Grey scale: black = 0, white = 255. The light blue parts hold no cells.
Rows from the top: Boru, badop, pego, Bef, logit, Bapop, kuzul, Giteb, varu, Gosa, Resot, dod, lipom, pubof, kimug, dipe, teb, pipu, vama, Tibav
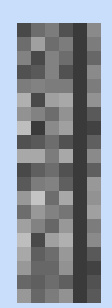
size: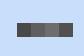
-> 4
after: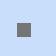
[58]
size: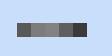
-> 5
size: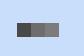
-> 3
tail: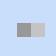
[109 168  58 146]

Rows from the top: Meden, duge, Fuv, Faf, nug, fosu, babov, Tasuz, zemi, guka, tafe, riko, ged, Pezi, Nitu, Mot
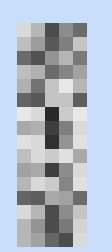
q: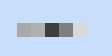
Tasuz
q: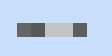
fosu
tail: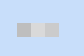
[224 169]
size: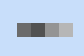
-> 4

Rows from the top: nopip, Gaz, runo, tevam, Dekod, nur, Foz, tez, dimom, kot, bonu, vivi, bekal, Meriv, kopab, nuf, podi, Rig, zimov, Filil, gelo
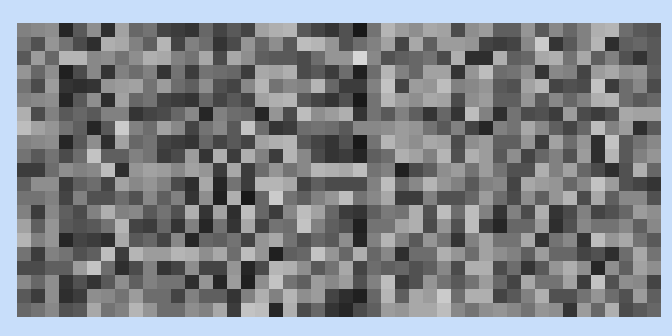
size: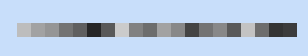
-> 20
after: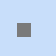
[115]

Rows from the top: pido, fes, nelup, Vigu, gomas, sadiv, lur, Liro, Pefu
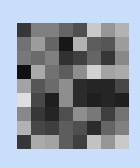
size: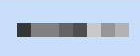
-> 8
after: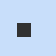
[63]
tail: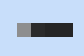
[71]
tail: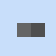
[201 150 178]
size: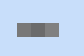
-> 3

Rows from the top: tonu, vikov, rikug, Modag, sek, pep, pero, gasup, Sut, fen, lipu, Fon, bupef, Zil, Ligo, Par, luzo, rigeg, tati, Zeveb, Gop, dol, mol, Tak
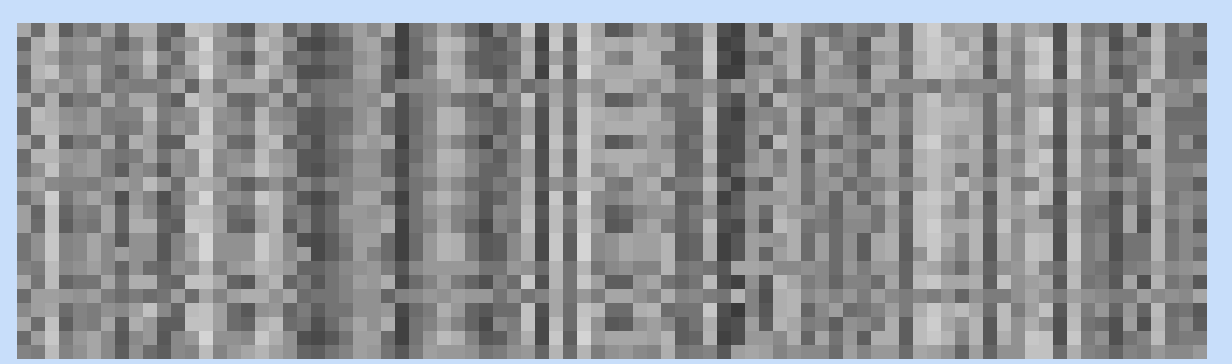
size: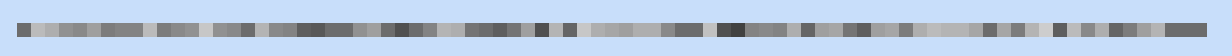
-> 85
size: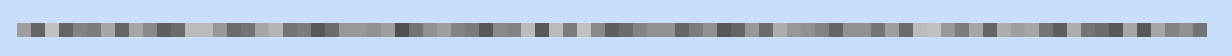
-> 85
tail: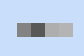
[101 137 159 108 116 131 159 124 174 199 174 187 166 108 187 124 159 193
  88 180 124 152 101 152 101 187 108 116  88]
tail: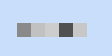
[131 159  80 116 145 187 116 116 116]

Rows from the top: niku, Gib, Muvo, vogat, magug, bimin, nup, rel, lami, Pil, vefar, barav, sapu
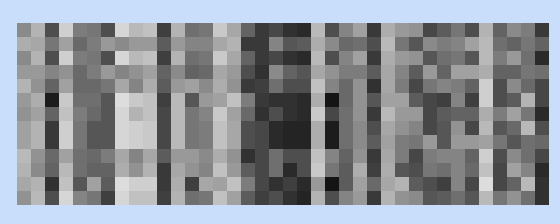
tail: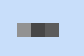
[118  78 179  99 138 124  57]
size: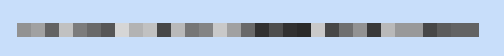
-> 33

